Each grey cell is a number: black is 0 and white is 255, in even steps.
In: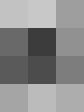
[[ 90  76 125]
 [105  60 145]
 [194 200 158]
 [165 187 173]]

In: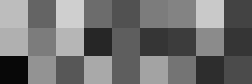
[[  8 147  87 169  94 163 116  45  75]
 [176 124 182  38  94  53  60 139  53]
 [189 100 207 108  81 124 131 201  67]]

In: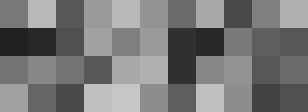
[[161 101  73 192 198 141  94 192 141  67  80]
 [ 33  40  80 161 127 154  48  40 121  94  87]
 [121 184  87 154 184 147 107 168  73 127 176]
 [115 135 115  87 168 176  48 135 147  87 107]]

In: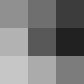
[[178  88  33]
 [144 111  60]
 [198 171 124]]

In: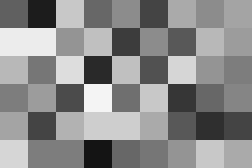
[[125 156  75 244 111 200  54 103 133]
 [214 125 125  20 103 118 148 200 170]
 [236 236 148 192  60 140  88 184 156]
 [164  68 178 206 206 170  88  47  68]
 [ 96  28 200 103 140  68 170 140 164]
 [184 118 221  41 192  81 214 148 125]]

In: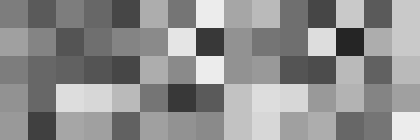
[[160 132  84 111 132 138 229  56 146 117 111 221  37 173 201]
 [125 103  97  84  70 173 138 236 146 153  84  76 186  97 186]
 [125  90 125 103  70 173 117 236 166 186 111  70 201  90 201]
 [153  64 166 160  97 160 146 138 194 215 160 173 103 117 236]
 [146 103 221 215 186 117  56  90 194 221 215 153 179 132 160]]

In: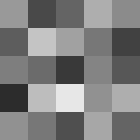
[[126 107  57 132  87]
 [145 119  79 167 100]
 [153  73 100 174 139]
 [ 93 196 161 119  65]
 [ 44 189 231 145 174]]

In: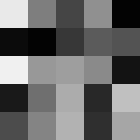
[[ 11   3  55  91  83]
 [233 126  69 144   3]
 [240 152 158 138  19]
 [ 25 111 172  40 192]
 [ 76 132 178  47 166]]
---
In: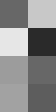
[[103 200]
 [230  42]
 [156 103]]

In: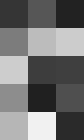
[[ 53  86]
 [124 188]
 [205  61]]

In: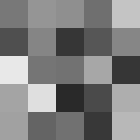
[[120 149]
 [ 79 133]
 [232 117]]

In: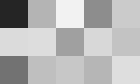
[[ 37 180]
 [219 221]
 [114 191]]

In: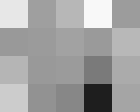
[[231 159]
 [153 155]
 [181 153]]

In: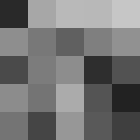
[[ 41 167]
 [142 120]
 [ 74 124]]

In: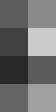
[[ 92 138]
 [ 65 203]
 [ 39  91]]

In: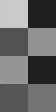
[[202  30]
 [ 82 146]
 [149  30]]

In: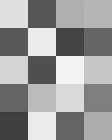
[[224  86]
 [ 89 236]
 [212  79]]
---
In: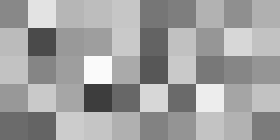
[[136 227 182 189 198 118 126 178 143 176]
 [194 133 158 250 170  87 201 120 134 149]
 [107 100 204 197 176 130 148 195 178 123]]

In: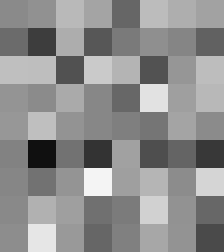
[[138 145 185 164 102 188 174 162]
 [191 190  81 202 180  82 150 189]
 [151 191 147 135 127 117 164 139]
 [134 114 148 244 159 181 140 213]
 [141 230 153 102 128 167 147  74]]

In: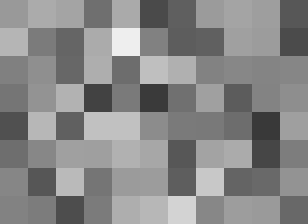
[[153 171 164 111 170  74  95 155 164 158  87]
 [128 143 103 174 109 191 176 130 135 132 134]
 [ 80 183  96 193 193 140 122 121 109  57 159]
 [134  86 186 117 155 156  94 200 100 105 147]]

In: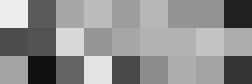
[[237  90 167 188 157 182 148 147  33]
 [163  16 100 227  73 141 173 164  53]]

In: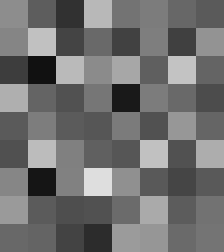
[[141  93  49 184 115 124 103  90]
 [ 61  17 186 139 167  95 195 100]
 [ 90 125  91  86 123  81 151 101]
 [134  21 129 222 144  89  69  89]
 [104 100  67  44 155 150 106 116]]

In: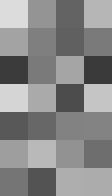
[[220 148  99 182]
 [ 59 122 165  58]
 [ 88 103 130 131]
 [117  83 174 172]]
